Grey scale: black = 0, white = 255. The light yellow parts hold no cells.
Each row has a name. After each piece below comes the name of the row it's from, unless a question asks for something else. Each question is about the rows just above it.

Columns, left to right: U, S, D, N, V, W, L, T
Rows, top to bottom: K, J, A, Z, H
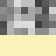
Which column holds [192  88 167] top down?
N
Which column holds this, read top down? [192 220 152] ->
D

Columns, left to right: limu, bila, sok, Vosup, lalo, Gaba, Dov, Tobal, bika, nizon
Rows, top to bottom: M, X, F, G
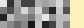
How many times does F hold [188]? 4
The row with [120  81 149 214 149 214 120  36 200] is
X

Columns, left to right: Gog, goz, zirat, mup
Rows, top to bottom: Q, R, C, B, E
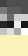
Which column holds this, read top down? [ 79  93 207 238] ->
zirat
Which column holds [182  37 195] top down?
Gog
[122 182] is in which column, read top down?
Gog
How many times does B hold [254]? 0
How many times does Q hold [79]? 3

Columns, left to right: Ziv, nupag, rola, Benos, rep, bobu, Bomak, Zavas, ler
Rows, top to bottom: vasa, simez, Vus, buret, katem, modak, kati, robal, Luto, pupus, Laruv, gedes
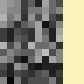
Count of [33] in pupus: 5
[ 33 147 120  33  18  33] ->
pupus
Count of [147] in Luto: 1
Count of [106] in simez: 1
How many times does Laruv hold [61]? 3

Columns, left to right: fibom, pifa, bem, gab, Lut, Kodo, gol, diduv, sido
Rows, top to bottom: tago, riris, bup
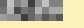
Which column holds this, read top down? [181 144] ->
pifa
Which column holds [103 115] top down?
fibom
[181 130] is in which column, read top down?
Kodo

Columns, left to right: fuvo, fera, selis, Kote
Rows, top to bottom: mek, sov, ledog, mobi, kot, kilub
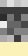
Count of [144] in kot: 0
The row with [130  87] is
kot
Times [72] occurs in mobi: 1
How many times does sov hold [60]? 4
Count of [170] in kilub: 2

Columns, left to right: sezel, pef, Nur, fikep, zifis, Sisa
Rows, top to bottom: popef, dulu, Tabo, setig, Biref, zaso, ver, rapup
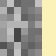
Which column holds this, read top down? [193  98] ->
pef
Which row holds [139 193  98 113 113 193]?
popef
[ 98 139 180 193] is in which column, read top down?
pef
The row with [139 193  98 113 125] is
Tabo
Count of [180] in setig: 3
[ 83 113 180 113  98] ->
ver
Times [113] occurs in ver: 3

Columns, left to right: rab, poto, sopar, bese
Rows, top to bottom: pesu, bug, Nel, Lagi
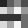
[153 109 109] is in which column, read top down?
bese
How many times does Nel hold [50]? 3

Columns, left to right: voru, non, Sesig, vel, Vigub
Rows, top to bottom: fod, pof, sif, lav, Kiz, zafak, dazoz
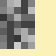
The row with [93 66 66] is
lav
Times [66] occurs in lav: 3
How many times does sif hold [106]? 3
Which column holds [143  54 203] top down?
Sesig
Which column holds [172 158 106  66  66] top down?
non
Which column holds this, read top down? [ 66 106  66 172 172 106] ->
vel
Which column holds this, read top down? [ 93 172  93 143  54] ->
Sesig

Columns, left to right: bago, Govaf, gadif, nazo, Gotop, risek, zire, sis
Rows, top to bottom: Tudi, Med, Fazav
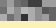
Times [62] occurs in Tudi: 2
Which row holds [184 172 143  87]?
Med
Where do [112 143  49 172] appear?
Fazav
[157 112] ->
Tudi

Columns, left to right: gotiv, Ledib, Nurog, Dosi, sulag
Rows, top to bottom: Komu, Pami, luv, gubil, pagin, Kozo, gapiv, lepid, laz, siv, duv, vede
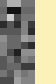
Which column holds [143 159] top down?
Nurog
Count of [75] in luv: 1
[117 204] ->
luv
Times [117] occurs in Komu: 3
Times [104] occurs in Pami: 3
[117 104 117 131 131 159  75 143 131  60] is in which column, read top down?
Dosi

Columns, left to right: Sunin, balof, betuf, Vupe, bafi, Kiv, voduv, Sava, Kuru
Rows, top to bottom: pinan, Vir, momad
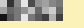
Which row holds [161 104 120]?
Vir
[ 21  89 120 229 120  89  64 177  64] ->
momad

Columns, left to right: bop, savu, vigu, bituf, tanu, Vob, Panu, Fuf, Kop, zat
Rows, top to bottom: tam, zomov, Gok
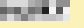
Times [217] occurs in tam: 4
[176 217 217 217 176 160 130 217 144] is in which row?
tam
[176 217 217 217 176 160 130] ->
tam
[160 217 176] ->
Gok
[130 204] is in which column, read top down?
Vob
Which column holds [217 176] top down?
bituf
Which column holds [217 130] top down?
savu

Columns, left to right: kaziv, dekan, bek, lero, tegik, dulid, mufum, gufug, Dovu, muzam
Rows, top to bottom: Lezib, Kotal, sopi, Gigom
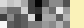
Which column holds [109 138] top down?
dekan
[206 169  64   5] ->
Lezib
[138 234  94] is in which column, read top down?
Dovu
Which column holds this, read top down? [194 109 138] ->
dekan

